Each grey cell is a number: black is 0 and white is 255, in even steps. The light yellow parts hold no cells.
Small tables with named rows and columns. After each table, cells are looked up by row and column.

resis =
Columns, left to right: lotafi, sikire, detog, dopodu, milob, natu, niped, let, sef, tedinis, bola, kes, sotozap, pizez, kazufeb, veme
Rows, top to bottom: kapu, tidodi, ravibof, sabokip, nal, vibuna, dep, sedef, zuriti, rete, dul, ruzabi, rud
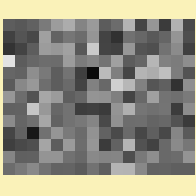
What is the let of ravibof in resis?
202
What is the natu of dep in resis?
94
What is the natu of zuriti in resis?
114
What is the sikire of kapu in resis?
88
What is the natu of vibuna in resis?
106
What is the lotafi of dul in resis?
63
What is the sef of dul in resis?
59
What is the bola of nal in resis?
69
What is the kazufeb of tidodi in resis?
149
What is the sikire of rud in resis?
121
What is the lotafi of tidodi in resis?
65
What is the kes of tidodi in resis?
103
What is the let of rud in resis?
114
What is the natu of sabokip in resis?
156
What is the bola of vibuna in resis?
183
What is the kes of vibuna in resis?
129
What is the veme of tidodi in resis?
78
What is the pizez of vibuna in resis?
96

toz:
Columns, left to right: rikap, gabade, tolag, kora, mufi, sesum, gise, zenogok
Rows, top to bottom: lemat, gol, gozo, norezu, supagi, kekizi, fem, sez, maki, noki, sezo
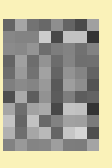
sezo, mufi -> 158
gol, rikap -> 135
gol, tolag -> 131
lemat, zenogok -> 160
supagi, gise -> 132
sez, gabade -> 109
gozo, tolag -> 148
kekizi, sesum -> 158
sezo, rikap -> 130
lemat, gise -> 74
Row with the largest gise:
noki

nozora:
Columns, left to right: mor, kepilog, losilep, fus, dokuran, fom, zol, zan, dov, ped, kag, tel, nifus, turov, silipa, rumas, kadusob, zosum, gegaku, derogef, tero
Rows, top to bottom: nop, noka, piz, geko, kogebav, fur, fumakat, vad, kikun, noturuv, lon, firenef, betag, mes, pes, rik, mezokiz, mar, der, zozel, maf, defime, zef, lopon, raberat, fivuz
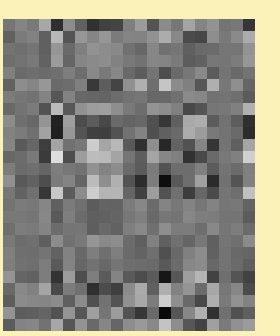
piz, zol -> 128
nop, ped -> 68
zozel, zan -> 126
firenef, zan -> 188
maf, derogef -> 107
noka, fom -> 84
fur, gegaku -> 120
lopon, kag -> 145
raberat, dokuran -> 82
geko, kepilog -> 115
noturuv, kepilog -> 123
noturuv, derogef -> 106
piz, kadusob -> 106
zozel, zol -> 105

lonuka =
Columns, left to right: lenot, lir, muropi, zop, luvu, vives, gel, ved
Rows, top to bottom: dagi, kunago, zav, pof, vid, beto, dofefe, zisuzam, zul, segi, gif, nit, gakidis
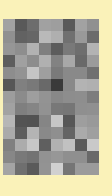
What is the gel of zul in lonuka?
158
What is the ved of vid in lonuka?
112
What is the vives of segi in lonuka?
100
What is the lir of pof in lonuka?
160
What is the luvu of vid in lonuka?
122
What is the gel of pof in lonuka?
105
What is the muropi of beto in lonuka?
121
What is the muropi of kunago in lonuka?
102
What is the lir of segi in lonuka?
93
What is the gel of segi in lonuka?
170
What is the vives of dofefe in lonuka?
141
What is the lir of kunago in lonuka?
98
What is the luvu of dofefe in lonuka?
136

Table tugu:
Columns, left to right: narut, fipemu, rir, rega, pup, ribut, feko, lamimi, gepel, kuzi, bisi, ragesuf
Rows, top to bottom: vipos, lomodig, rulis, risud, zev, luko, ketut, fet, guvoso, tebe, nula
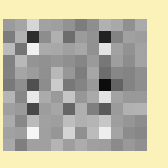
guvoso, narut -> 171
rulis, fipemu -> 117
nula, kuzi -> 139
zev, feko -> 125
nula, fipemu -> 127
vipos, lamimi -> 142
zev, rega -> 144
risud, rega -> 145
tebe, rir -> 245
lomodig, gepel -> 34
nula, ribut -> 158
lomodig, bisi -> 161
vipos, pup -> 159
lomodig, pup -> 176
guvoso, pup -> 158
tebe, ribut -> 212
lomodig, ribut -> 109

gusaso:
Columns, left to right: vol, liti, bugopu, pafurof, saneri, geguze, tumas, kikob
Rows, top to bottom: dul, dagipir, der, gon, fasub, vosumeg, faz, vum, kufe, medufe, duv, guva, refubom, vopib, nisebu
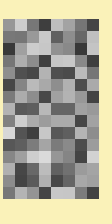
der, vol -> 57
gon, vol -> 118
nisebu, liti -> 180
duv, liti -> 95
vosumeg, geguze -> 177
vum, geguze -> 101
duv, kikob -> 156
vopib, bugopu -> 90
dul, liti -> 205
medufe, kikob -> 141

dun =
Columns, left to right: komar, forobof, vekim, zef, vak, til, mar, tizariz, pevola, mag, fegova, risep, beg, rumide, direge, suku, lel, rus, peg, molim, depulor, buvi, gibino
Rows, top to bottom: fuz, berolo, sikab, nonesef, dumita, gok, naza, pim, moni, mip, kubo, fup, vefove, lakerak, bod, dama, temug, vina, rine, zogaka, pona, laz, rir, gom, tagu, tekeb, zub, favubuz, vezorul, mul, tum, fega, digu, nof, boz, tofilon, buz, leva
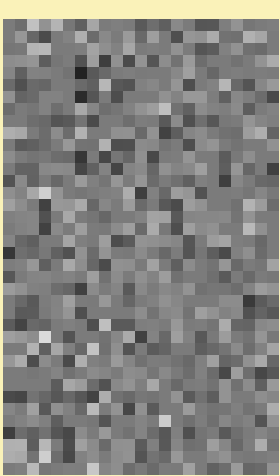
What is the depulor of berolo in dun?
177
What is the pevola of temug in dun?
103
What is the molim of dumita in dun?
126
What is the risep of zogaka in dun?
139
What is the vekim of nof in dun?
140
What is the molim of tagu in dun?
137
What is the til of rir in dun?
102
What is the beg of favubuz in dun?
91
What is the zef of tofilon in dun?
183
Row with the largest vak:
fuz

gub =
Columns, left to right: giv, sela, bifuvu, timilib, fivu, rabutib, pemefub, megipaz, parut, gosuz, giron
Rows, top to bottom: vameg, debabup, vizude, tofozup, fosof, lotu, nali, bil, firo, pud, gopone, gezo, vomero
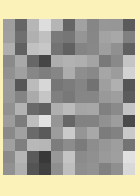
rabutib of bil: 187
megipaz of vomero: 146
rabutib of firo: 102
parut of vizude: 158
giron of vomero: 216
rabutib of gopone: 140
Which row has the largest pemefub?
tofozup

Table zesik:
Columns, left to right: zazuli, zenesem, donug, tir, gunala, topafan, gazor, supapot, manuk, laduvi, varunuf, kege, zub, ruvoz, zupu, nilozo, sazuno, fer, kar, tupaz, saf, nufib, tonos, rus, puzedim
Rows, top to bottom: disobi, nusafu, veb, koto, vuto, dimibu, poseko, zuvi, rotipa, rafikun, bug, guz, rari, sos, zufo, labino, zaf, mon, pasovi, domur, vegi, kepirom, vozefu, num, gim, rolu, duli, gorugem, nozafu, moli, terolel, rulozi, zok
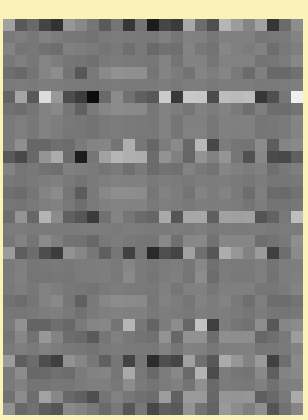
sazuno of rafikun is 129
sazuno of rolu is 194
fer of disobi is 79
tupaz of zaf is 159
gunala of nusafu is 124
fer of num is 124
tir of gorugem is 129
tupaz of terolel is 121
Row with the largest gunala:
guz

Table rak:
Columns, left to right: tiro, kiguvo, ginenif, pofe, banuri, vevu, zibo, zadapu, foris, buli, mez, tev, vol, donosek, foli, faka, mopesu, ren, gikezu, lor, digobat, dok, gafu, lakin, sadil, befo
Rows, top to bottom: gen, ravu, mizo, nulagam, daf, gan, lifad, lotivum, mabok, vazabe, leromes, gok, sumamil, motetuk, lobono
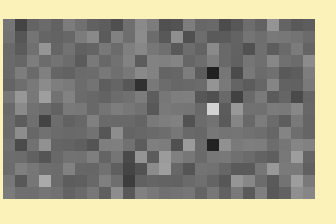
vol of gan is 120
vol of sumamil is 139
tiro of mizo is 105
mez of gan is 87
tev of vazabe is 103
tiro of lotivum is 105
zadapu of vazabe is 114
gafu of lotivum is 123
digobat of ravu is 116
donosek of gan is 108
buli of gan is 101
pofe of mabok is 68
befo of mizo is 100
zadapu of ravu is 137
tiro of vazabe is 107
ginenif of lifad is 120

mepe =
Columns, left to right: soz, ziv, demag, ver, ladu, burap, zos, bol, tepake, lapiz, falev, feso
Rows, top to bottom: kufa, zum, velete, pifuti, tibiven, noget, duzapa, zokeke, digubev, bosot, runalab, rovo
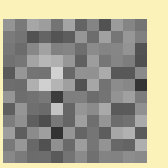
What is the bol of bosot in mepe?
117
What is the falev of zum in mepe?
151
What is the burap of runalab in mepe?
106
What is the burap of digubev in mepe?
101
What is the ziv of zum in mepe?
116
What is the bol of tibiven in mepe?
145
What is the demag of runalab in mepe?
104
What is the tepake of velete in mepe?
132
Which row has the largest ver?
noget

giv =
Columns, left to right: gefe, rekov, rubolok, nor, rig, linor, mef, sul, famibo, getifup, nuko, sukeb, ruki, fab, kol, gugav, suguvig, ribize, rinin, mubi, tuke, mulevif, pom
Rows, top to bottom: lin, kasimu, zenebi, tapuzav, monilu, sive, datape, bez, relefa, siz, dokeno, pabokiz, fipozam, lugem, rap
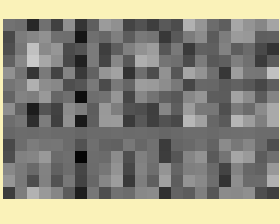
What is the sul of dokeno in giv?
111
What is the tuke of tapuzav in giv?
112
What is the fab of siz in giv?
102
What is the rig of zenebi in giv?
150
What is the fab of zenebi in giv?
86
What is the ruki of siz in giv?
106
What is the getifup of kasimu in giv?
127
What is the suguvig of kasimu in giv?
140
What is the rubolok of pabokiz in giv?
133
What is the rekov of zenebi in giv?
119
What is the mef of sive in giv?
85
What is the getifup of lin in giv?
144
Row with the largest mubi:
relefa

